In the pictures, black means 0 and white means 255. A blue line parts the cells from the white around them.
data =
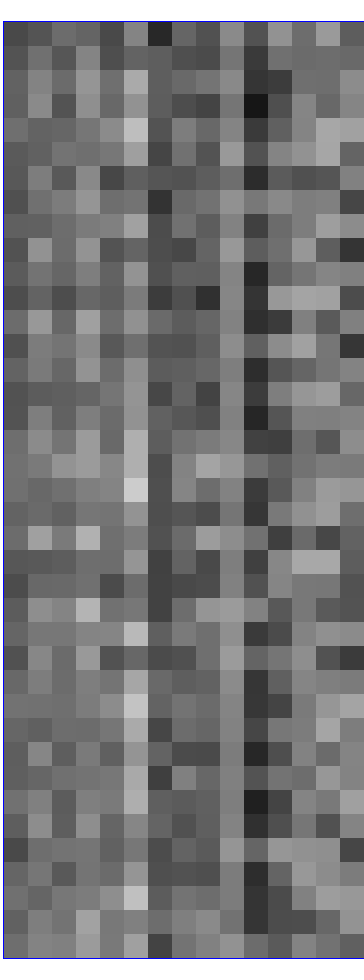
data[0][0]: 73
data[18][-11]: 135
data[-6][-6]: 131
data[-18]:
[108, 160, 122, 177, 111, 124, 81, 107, 156, 141, 113, 63, 106, 71, 98]
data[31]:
[95, 102, 112, 115, 119, 169, 63, 128, 103, 128, 83, 115, 109, 151, 131]
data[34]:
[73, 110, 115, 117, 97, 119, 76, 99, 90, 149, 101, 150, 145, 143, 70]
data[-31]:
[96, 97, 109, 123, 128, 161, 76, 113, 93, 130, 64, 107, 125, 158, 140]
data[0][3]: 100
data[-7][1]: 128
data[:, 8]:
[81, 75, 116, 68, 104, 83, 93, 114, 93, 100, 95, 48, 102, 95, 103, 67, 79, 123, 164, 109, 76, 156, 73, 76, 149, 111, 111, 98, 107, 102, 74, 103, 96, 95, 90, 79, 109, 138, 129]
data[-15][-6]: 155
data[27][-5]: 54
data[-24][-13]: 95
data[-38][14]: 105
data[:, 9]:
[138, 117, 137, 117, 132, 153, 110, 145, 130, 152, 132, 134, 130, 141, 126, 134, 129, 135, 151, 130, 117, 141, 126, 129, 155, 143, 155, 139, 132, 130, 124, 128, 126, 131, 149, 124, 124, 114, 146]
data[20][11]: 121
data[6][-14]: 125
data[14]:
[99, 122, 103, 147, 108, 143, 92, 95, 103, 126, 45, 85, 101, 117, 131]
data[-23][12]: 128
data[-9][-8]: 75
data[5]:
[90, 97, 115, 111, 119, 159, 69, 113, 83, 153, 82, 132, 146, 166, 100]
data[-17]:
[87, 89, 93, 110, 109, 149, 65, 99, 73, 126, 64, 135, 168, 168, 93]
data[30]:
[94, 134, 94, 122, 96, 148, 99, 75, 74, 124, 39, 78, 130, 107, 132]
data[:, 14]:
[93, 105, 140, 133, 161, 100, 129, 70, 140, 52, 128, 76, 128, 54, 131, 103, 131, 141, 122, 150, 110, 98, 93, 82, 83, 139, 59, 123, 164, 125, 132, 131, 160, 132, 70, 124, 152, 147, 96]
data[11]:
[77, 99, 77, 103, 94, 123, 60, 80, 48, 134, 52, 152, 164, 161, 76]
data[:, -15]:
[73, 83, 98, 96, 111, 90, 88, 80, 96, 82, 91, 77, 108, 80, 99, 82, 83, 110, 113, 112, 99, 108, 87, 76, 92, 101, 81, 104, 114, 102, 94, 95, 113, 94, 73, 101, 112, 97, 110]
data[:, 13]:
[154, 109, 110, 104, 167, 166, 85, 128, 158, 94, 133, 161, 90, 118, 117, 157, 127, 86, 124, 155, 157, 71, 168, 119, 90, 144, 82, 127, 150, 165, 107, 151, 121, 81, 143, 140, 157, 103, 114]
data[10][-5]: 39
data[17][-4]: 63

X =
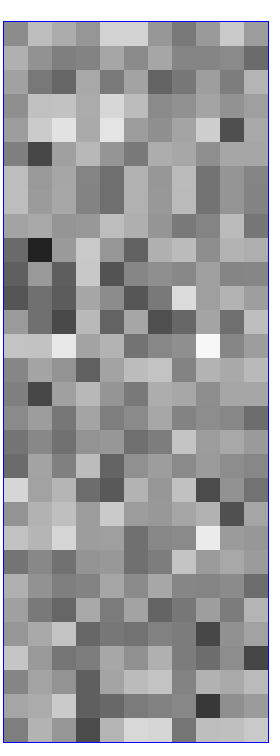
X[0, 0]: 140
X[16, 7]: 131
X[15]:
[127, 71, 160, 184, 149, 121, 173, 167, 142, 166, 166]
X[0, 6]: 151
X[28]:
[165, 171, 202, 95, 104, 123, 130, 135, 56, 143, 155]
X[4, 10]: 168
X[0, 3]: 150
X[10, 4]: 83
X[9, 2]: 154
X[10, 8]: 159
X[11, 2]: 92
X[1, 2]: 127
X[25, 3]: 103
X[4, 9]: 79
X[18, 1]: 163
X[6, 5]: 177
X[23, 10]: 108
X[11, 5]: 86
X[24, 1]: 121
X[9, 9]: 179
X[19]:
[214, 162, 181, 109, 89, 179, 151, 193, 75, 146, 114]
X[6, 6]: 151
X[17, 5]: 111
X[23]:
[176, 146, 127, 131, 166, 139, 167, 134, 132, 139, 108]
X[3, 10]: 159
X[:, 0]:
[140, 176, 161, 143, 157, 127, 189, 189, 163, 106, 95, 85, 155, 195, 134, 127, 138, 116, 107, 214, 147, 194, 116, 176, 160, 150, 197, 133, 165, 126]
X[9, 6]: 176
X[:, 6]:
[151, 166, 100, 138, 143, 173, 151, 152, 149, 176, 143, 121, 80, 135, 195, 173, 167, 125, 157, 151, 152, 135, 125, 167, 100, 129, 176, 195, 130, 213]
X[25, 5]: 114
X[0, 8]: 154
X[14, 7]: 131
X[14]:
[134, 164, 147, 96, 163, 188, 195, 131, 179, 169, 185]

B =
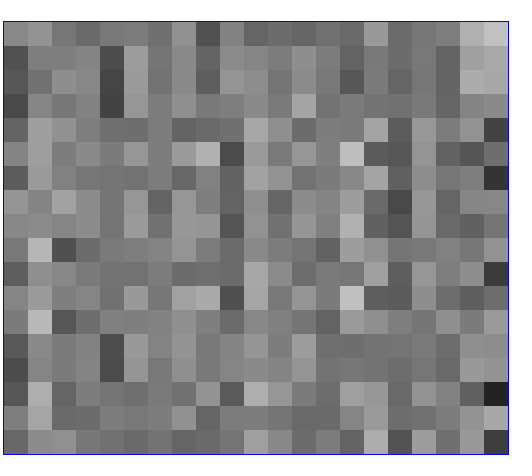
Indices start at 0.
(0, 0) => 137
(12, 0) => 123
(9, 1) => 182
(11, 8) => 170
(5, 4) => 123
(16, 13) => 106
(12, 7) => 143
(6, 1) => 155
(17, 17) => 157
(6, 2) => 129
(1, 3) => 132
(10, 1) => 143
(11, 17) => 142
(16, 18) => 124
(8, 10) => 146
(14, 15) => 115
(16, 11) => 117
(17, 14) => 100
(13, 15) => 115
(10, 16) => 94
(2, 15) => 123
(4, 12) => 108
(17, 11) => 136
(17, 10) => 159
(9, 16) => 117
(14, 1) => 133
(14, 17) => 118
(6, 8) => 129
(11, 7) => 161
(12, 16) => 126
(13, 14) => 110
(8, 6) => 113
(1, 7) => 137
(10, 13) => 122
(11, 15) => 94
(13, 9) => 132
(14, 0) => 76

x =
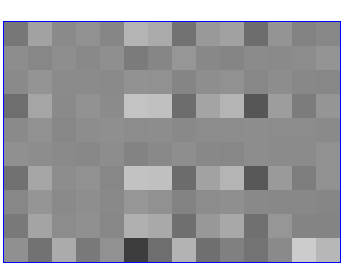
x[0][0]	119
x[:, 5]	[180, 123, 146, 195, 140, 131, 194, 150, 176, 60]
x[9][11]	138
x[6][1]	166
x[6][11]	154
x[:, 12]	[130, 140, 136, 124, 140, 139, 125, 136, 132, 204]
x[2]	[138, 148, 139, 139, 138, 146, 145, 133, 142, 145, 135, 141, 136, 135]
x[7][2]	138
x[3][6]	192
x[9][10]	115
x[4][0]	138
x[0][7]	114
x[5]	[144, 141, 138, 136, 141, 131, 137, 142, 136, 135, 141, 139, 139, 145]
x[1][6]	134
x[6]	[113, 166, 141, 145, 135, 194, 192, 108, 162, 180, 88, 154, 125, 145]
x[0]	[119, 162, 138, 145, 134, 180, 170, 114, 153, 161, 109, 148, 130, 135]
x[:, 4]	[134, 143, 138, 139, 143, 141, 135, 137, 135, 145]
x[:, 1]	[162, 135, 148, 165, 145, 141, 166, 149, 164, 114]
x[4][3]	141
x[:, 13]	[135, 148, 135, 149, 138, 145, 145, 134, 132, 183]
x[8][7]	111
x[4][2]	135
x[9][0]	144
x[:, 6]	[170, 134, 145, 192, 141, 137, 192, 145, 169, 110]
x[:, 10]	[109, 139, 135, 86, 141, 141, 88, 137, 112, 115]
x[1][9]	133

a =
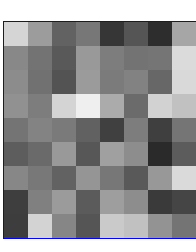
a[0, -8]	213
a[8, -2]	147
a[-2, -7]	128
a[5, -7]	106
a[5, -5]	87
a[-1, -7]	211
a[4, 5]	125
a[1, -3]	115
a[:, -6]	[98, 89, 83, 212, 122, 153, 98, 155, 134]
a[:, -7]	[156, 115, 113, 125, 131, 106, 120, 128, 211]
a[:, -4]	[54, 125, 123, 171, 64, 160, 119, 158, 202]
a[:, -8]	[213, 136, 140, 145, 116, 93, 135, 62, 61]
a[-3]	[135, 120, 98, 149, 119, 89, 152, 218]
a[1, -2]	117
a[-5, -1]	117
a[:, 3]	[119, 153, 155, 239, 97, 87, 149, 91, 85]
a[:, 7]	[166, 219, 217, 193, 117, 92, 218, 69, 116]
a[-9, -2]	45

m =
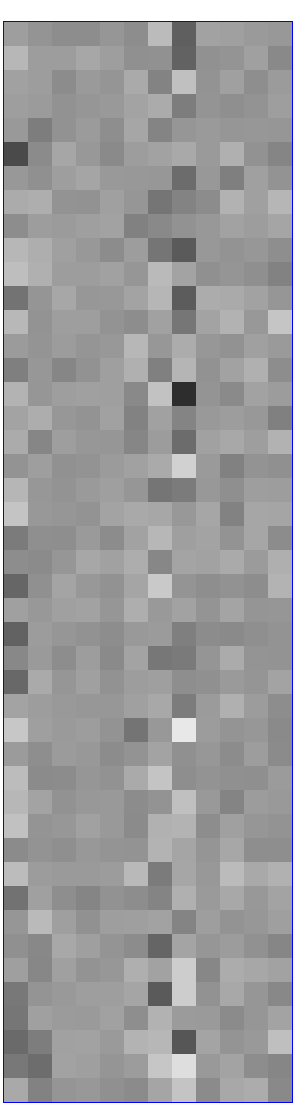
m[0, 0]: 158
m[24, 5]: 174
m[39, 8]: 135
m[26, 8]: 149
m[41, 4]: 161
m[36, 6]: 132
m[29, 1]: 159
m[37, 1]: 186
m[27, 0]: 104
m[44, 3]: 152
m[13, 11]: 154
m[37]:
[150, 186, 159, 145, 158, 159, 162, 132, 158, 147, 151, 159]
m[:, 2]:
[141, 157, 140, 146, 146, 166, 158, 147, 155, 160, 157, 167, 158, 156, 134, 158, 151, 158, 145, 147, 150, 142, 150, 164, 160, 150, 141, 150, 153, 154, 155, 140, 146, 151, 143, 154, 142, 159, 168, 160, 153, 155, 161, 162, 149]
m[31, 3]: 150
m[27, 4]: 146
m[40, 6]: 90
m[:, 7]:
[95, 98, 192, 125, 150, 169, 108, 131, 146, 90, 163, 92, 118, 172, 181, 45, 132, 108, 209, 123, 152, 159, 164, 148, 162, 127, 122, 142, 124, 232, 144, 142, 192, 179, 165, 166, 176, 132, 164, 205, 205, 155, 86, 222, 196]
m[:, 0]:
[158, 183, 161, 158, 153, 74, 152, 171, 141, 183, 190, 115, 184, 155, 127, 179, 163, 171, 147, 182, 196, 123, 141, 102, 160, 98, 136, 104, 163, 199, 155, 188, 183, 193, 139, 188, 114, 150, 144, 159, 120, 118, 106, 120, 169]
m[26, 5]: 163
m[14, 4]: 159
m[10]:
[190, 176, 157, 157, 161, 150, 186, 163, 144, 149, 143, 130]
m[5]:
[74, 139, 166, 152, 138, 157, 162, 169, 154, 176, 146, 133]
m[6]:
[152, 144, 158, 165, 153, 152, 151, 108, 152, 127, 160, 147]
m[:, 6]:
[187, 145, 131, 171, 132, 162, 151, 117, 137, 117, 186, 182, 161, 151, 128, 194, 161, 156, 170, 117, 167, 183, 135, 201, 153, 155, 119, 159, 168, 152, 163, 196, 147, 177, 179, 123, 132, 162, 101, 162, 90, 178, 183, 198, 165]
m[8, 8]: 152
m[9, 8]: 152
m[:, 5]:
[141, 144, 170, 163, 166, 157, 152, 150, 129, 157, 150, 163, 141, 183, 176, 137, 130, 134, 161, 150, 169, 162, 173, 165, 174, 153, 163, 157, 160, 116, 147, 170, 140, 139, 147, 185, 141, 159, 140, 175, 165, 142, 179, 156, 139]
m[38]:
[144, 136, 168, 159, 148, 140, 101, 164, 150, 156, 145, 134]
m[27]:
[104, 170, 150, 160, 146, 157, 159, 142, 144, 154, 149, 163]
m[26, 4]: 138
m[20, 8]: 166
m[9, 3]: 152
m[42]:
[106, 125, 161, 162, 154, 179, 183, 86, 164, 148, 153, 191]
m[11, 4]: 152

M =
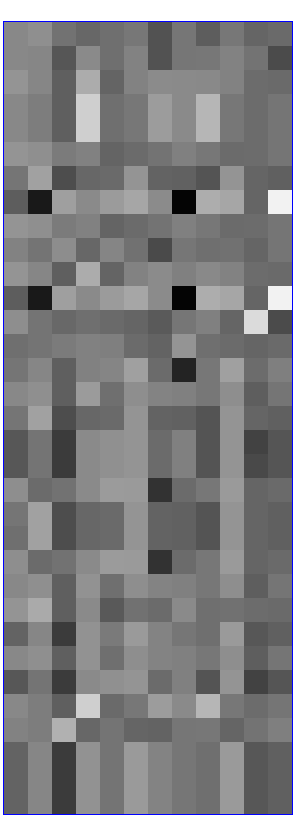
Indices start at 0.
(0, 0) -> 136
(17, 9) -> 148
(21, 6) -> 99
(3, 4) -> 111
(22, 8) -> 119
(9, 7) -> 118
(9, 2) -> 141
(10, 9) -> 130
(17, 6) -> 107
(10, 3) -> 172
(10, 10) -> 108
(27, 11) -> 85
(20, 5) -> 148
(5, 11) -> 117
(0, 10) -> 101
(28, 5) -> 119
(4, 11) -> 117
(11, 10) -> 101
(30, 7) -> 118
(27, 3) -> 138
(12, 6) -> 90
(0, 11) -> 106
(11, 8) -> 173
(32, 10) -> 87
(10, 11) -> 106
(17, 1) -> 116
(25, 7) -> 118
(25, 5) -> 154
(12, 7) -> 118
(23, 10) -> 94
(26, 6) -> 131
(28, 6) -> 156
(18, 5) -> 148
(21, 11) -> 96
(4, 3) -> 207
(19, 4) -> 155
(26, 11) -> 117
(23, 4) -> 111
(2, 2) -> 95
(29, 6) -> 99
